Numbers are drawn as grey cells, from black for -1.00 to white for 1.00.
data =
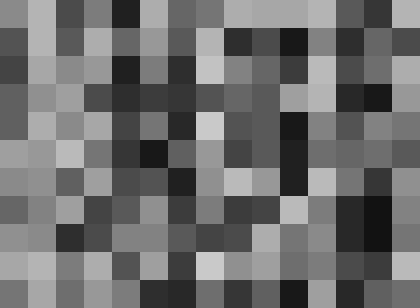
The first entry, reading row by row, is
0.08
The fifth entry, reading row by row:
-0.75
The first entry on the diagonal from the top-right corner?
0.41
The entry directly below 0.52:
-0.35
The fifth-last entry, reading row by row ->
-0.81
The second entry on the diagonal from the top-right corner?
-0.20
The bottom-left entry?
-0.08
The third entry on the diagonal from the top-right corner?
-0.41
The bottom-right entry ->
-0.14
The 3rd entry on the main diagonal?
0.08
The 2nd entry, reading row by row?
0.41
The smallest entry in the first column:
-0.47
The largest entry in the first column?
0.31
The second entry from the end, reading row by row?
-0.25
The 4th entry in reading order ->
-0.03
